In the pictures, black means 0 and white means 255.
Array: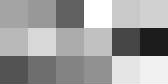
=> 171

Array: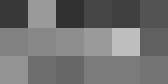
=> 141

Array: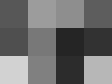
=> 37

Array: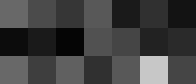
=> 5

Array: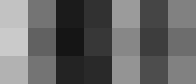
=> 21

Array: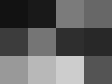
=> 46

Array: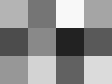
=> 34
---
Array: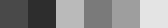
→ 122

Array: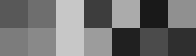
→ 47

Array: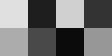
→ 51

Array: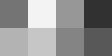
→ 116

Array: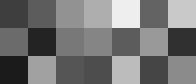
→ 48

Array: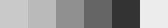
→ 144

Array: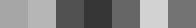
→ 102
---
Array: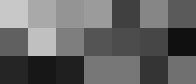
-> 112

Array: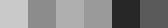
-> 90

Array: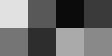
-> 137

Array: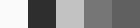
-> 96

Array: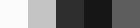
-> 93

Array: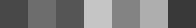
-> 57

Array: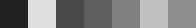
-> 142

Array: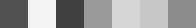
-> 140
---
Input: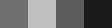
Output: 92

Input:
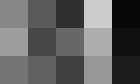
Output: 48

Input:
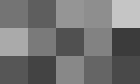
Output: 149

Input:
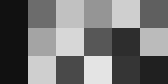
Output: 193

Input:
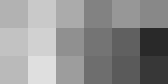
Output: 171

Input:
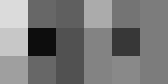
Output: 95
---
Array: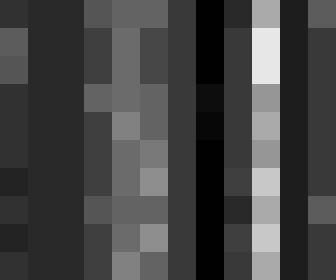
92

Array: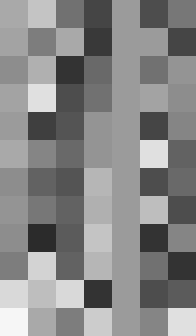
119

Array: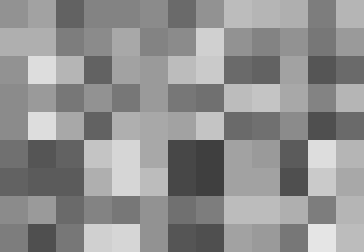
181

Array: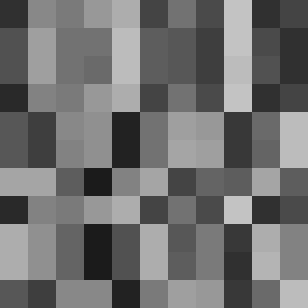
68

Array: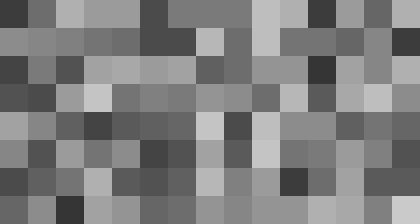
176

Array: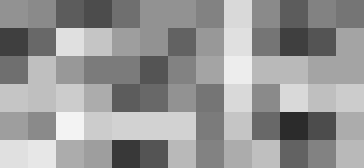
117

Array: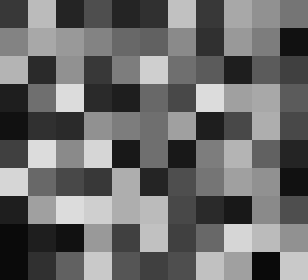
117

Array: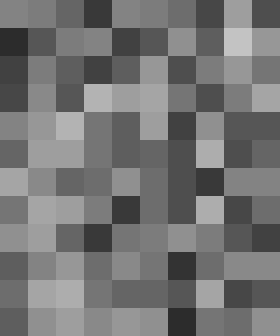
78
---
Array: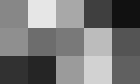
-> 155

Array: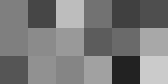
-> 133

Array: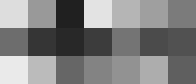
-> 102

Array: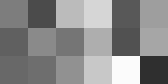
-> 145

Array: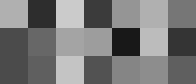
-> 196

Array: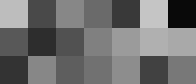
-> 94
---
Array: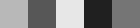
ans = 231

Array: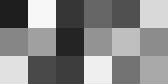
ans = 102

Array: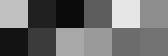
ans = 93

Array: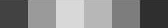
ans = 183

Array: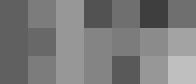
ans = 111

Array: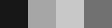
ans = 166

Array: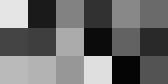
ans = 49

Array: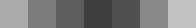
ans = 80
